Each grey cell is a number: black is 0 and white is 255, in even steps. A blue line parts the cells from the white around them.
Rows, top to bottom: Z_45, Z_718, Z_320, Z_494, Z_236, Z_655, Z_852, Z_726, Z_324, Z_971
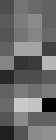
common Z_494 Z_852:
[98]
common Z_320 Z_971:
[84]
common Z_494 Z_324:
[98]
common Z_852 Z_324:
[98]

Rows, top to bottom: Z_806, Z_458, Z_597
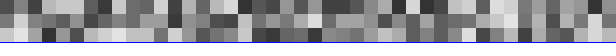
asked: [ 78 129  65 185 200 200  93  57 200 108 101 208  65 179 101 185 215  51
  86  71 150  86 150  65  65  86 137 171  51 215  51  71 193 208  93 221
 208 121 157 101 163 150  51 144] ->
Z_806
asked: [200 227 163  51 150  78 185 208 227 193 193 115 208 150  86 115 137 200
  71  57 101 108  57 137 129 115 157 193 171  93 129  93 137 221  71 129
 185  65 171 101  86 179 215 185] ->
Z_597

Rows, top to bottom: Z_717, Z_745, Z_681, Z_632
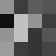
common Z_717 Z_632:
[61]
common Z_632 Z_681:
[53]
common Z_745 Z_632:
[61]
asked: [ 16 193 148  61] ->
Z_745
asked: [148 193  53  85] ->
Z_681

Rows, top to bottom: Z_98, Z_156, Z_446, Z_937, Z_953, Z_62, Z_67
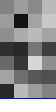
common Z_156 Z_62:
[164]
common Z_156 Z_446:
[164]
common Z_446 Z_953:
[143]
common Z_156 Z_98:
[156]
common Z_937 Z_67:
[41]

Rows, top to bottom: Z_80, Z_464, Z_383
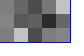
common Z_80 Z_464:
[103]
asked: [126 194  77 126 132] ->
Z_383
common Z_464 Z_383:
[132]
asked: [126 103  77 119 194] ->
Z_80

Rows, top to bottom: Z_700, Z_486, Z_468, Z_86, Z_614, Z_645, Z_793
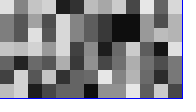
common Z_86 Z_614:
[106]
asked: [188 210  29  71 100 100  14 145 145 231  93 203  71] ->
Z_793
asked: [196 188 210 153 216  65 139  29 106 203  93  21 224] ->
Z_86
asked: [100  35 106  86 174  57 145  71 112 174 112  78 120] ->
Z_614
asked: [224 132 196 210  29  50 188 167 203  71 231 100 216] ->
Z_700

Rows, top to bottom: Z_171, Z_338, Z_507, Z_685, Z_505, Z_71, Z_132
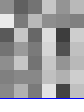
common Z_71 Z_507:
[206]
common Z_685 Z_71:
[192]
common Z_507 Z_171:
[198]
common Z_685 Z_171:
[115]
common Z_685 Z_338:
[122]

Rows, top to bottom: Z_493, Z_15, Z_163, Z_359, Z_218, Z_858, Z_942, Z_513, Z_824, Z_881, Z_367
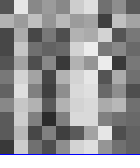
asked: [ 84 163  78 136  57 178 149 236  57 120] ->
Z_218
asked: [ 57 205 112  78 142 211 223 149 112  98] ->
Z_367
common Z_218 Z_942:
[78]

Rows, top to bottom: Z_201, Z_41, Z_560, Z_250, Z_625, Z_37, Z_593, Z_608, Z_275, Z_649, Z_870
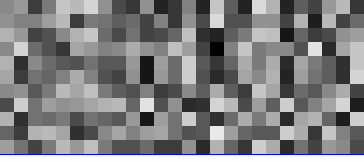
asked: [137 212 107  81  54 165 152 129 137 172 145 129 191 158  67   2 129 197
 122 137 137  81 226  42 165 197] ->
Z_250
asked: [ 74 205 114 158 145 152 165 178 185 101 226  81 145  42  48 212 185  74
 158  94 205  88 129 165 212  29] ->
Z_608
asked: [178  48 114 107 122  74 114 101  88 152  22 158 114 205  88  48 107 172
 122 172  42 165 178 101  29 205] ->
Z_275
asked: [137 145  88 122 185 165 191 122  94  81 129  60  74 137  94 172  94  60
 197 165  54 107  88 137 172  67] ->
Z_593
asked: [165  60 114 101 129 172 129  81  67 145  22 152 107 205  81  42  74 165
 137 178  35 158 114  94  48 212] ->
Z_37

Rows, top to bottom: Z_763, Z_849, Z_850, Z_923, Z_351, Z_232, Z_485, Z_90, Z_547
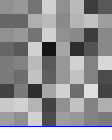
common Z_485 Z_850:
[209]
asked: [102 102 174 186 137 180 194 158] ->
Z_849
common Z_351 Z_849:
[186]
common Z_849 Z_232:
[194]

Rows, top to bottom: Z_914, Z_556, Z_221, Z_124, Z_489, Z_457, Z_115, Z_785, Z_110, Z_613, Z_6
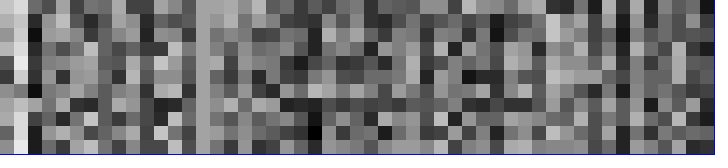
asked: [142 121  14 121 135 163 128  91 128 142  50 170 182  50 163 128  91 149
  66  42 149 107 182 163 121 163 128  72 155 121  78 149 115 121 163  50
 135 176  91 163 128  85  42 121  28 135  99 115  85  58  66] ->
Z_115
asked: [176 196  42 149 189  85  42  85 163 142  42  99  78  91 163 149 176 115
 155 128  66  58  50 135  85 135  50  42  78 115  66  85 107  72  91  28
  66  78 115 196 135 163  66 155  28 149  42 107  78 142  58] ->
Z_556
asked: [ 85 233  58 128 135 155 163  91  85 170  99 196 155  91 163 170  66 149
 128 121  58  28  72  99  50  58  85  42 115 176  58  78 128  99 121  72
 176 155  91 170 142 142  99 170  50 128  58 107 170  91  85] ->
Z_489
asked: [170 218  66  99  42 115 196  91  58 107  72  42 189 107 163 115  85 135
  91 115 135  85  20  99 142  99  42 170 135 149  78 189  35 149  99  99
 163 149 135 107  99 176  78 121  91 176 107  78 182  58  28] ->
Z_110
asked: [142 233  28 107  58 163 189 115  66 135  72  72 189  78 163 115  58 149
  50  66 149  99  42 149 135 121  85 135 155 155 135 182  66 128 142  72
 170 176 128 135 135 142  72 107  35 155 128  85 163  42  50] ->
Z_6

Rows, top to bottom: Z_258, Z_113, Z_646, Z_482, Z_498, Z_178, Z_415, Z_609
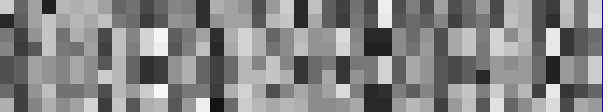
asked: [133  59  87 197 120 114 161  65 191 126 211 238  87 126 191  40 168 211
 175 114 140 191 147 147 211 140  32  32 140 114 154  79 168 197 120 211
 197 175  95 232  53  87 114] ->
Z_482
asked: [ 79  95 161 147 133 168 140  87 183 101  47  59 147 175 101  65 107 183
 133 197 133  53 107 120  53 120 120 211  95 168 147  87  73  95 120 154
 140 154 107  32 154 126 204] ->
Z_498
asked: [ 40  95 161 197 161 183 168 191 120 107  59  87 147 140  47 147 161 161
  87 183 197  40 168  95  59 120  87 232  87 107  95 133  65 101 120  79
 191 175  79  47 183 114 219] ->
Z_113
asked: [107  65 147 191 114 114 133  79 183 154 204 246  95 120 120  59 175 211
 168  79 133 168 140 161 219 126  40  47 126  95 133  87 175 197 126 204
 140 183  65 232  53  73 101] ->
Z_415
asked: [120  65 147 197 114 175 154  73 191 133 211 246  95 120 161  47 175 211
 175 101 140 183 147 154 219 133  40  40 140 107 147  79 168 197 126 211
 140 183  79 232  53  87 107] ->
Z_646

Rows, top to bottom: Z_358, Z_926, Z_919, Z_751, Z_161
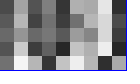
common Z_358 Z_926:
[75]
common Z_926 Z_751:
[61]

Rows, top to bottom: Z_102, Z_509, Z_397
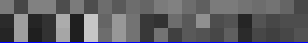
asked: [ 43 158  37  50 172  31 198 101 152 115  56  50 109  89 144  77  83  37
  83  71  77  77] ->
Z_509
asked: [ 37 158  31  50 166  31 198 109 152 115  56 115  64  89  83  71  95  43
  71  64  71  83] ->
Z_397

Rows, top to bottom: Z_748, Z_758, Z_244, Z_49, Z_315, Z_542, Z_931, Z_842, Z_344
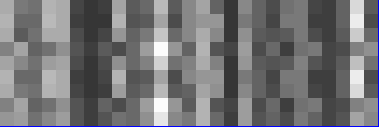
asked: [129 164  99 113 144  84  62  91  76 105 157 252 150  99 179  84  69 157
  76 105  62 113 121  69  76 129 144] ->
Z_49
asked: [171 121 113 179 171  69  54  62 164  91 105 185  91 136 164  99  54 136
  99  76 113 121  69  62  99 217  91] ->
Z_748

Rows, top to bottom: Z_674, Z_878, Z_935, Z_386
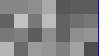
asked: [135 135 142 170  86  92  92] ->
Z_674
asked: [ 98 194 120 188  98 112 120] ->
Z_878

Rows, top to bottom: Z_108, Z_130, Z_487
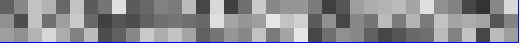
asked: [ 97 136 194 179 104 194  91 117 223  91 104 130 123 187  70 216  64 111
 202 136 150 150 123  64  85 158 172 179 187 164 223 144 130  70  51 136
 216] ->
Z_108
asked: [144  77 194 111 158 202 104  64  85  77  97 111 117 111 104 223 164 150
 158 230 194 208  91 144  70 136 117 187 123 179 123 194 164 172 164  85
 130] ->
Z_130
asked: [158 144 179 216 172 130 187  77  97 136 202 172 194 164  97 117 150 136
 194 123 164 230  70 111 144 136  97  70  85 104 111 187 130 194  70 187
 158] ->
Z_487

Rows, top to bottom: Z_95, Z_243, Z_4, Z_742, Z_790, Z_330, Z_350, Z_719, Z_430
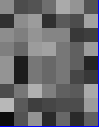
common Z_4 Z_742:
[127]
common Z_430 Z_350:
[96]
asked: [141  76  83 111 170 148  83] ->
Z_95
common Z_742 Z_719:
[156]

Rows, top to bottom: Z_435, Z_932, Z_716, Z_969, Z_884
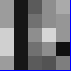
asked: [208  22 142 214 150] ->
Z_716
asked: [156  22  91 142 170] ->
Z_435
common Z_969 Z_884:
[22]

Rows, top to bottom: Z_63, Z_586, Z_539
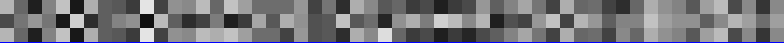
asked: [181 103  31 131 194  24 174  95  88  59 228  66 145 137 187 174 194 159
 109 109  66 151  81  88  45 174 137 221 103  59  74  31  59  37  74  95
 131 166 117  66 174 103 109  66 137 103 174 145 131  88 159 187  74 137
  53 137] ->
Z_539
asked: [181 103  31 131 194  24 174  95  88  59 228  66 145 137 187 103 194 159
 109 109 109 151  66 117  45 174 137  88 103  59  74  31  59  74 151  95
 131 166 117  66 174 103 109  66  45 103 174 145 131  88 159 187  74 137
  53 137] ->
Z_63
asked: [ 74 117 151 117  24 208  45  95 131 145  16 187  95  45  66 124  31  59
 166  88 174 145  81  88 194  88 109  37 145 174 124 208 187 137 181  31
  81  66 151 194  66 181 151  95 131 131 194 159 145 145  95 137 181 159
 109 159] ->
Z_586

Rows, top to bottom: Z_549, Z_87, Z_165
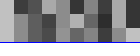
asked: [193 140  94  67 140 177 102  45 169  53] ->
Z_87
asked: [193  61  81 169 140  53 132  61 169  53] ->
Z_549
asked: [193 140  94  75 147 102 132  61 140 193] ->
Z_165

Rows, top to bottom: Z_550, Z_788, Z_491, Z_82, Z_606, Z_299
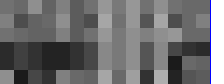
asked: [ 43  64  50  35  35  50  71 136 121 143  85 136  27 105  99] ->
Z_606
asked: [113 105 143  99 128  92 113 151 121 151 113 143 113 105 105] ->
Z_550
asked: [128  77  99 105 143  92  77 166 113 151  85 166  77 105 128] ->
Z_788
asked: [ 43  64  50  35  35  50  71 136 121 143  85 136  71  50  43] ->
Z_82
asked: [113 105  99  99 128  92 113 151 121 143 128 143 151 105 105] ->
Z_491

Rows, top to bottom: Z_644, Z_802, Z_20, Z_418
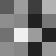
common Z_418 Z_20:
[33]
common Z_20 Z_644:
[156]
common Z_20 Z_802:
[33]

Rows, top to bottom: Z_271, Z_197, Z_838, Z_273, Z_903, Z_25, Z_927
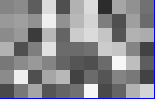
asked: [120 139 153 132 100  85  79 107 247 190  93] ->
Z_903
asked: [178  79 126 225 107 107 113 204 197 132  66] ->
Z_273
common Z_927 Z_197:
[212]
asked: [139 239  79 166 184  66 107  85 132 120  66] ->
Z_25
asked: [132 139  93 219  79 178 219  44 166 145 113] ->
Z_271

